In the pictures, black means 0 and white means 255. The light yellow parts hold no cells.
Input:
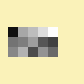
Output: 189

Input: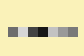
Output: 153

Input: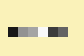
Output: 146

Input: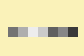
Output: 174

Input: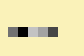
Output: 114

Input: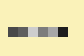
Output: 124

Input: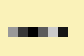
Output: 91

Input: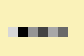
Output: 149
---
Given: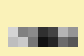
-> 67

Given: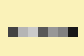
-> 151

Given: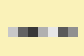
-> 231

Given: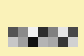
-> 128

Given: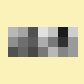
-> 194

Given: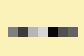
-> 8
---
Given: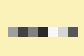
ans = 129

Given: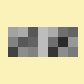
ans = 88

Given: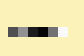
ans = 29

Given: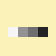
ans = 111

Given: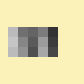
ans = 100

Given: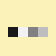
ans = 129

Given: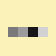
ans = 23

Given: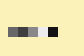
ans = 136
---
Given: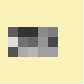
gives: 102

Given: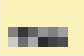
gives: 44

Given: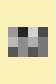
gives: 141

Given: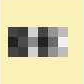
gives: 34

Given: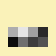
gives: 111

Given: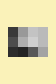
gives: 174

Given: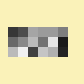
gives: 114

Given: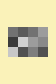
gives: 209

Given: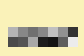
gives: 20
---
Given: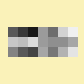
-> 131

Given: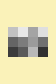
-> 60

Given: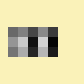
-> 117

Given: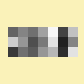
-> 57

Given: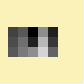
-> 88

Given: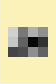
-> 68
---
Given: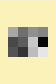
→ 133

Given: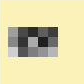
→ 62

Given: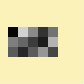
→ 114

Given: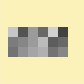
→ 65

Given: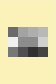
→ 184

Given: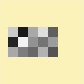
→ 95

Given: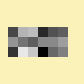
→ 94

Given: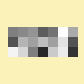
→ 170

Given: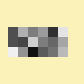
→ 228
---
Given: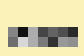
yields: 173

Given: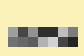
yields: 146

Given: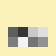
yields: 201

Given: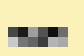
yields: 158

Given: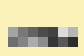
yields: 99

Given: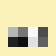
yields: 248

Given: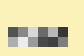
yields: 216

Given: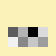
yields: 5
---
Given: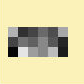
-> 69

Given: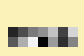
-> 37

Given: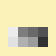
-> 236

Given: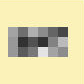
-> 152

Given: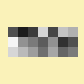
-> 245

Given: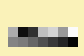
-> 173

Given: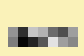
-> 147
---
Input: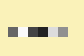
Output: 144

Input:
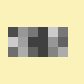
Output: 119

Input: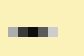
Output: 205

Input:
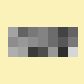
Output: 99

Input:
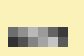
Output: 59

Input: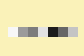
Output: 196
